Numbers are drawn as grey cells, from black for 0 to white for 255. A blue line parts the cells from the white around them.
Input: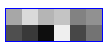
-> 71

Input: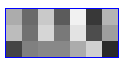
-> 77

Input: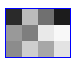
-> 233

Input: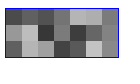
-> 102

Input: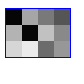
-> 193

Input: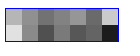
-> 100

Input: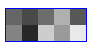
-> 154

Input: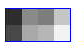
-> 182
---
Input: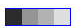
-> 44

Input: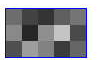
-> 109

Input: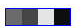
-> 107

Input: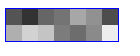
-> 84

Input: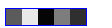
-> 91

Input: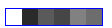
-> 255
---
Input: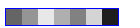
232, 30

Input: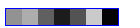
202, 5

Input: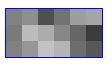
194, 59

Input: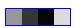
219, 7

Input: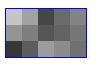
197, 55

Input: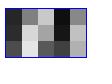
229, 15

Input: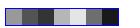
229, 25

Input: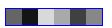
217, 20

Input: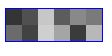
207, 52

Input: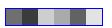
227, 59
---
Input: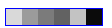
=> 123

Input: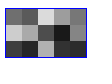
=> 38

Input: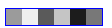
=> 90

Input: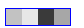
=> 194

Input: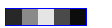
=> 138

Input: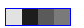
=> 226

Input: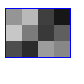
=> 77

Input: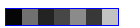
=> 71
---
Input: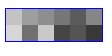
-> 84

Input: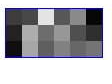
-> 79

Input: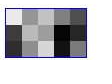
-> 5

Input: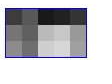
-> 199

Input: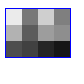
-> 157

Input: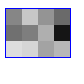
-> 175

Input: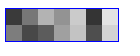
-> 78

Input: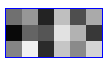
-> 178

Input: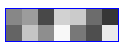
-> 78

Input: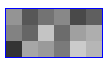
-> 160
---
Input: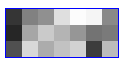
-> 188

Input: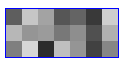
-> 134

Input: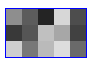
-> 106

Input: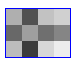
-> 237

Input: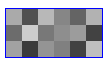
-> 191

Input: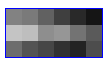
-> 77

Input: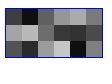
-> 128

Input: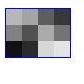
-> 228

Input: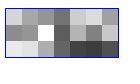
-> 80
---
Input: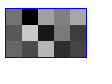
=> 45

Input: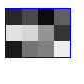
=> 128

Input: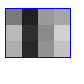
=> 146

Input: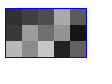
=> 35

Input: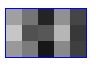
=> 137

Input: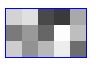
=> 237

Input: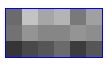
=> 60
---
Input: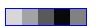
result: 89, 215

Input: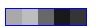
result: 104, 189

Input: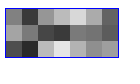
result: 58, 229

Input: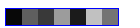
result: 156, 193

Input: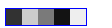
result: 122, 238

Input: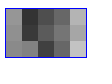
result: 91, 195

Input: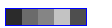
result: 133, 195

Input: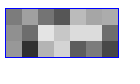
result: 199, 228

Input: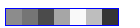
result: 166, 249

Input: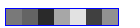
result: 167, 226
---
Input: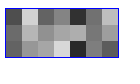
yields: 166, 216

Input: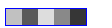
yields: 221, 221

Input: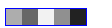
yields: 242, 242

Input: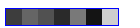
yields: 42, 206

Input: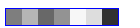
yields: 147, 247

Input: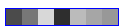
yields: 46, 216

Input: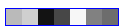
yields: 71, 247

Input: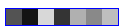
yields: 52, 216

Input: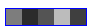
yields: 84, 188

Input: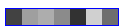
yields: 139, 208
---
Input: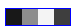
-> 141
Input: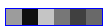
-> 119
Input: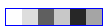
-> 200
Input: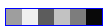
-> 194
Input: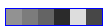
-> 43
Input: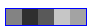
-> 89
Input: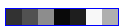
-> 30
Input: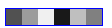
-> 25
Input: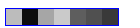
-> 94
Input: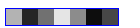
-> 140
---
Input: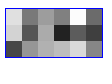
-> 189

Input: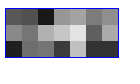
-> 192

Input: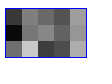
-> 62

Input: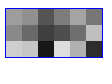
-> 222

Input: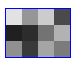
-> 58

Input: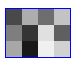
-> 25

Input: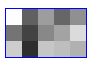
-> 198

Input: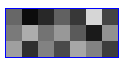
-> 167

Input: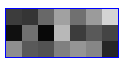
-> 149

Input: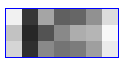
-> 124
